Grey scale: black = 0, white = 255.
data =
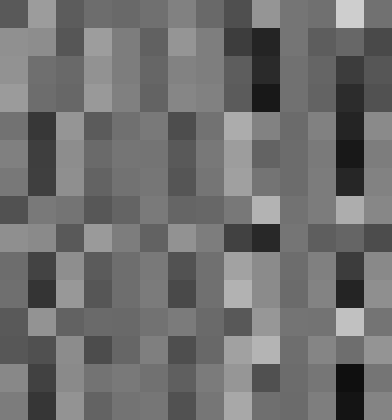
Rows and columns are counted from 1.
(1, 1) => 89
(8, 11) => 114
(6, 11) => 108
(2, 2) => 141
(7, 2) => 63
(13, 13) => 110
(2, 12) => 93
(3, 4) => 146
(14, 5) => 121
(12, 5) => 105
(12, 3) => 98
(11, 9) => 178
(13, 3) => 140
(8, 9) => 120
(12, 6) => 114
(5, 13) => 36
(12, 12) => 115
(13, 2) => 80
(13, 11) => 110
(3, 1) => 146
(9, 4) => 154
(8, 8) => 103
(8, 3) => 116
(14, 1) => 136
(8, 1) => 81
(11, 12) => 131
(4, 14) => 81
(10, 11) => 109
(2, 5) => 125
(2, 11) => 117
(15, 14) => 132
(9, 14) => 76
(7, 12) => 124
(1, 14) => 113
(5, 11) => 107
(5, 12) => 129
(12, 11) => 116
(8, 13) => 173
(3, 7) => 130

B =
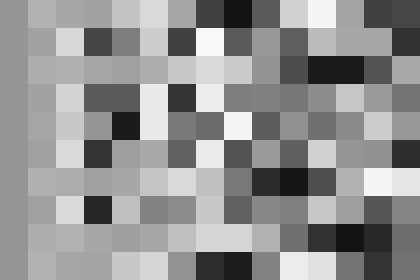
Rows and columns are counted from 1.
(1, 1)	150
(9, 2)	174
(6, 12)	209
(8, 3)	218
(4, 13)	198
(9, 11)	112
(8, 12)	198
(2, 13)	167
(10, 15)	114
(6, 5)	159
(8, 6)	131
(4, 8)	236
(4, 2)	162
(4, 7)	52
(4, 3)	212
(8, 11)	127
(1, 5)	195
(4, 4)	90
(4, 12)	141
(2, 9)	91
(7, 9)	120
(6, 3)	217
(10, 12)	224
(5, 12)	111
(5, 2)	165
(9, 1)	149
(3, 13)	27
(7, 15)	230
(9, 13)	19
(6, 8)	234
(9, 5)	159
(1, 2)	178
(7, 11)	21

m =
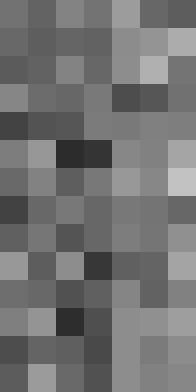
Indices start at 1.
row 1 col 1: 114
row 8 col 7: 103
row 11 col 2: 104
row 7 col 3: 94
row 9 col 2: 118
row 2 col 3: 101
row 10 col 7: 164
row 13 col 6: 123
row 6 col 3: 44
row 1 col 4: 115
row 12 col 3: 45
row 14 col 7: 135
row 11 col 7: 129
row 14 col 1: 92
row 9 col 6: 117
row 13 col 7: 140
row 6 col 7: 165
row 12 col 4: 79
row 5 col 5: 121
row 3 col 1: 91
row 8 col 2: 104
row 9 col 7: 144
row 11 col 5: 133
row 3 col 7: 116
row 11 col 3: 81
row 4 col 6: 86
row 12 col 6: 144
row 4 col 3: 103
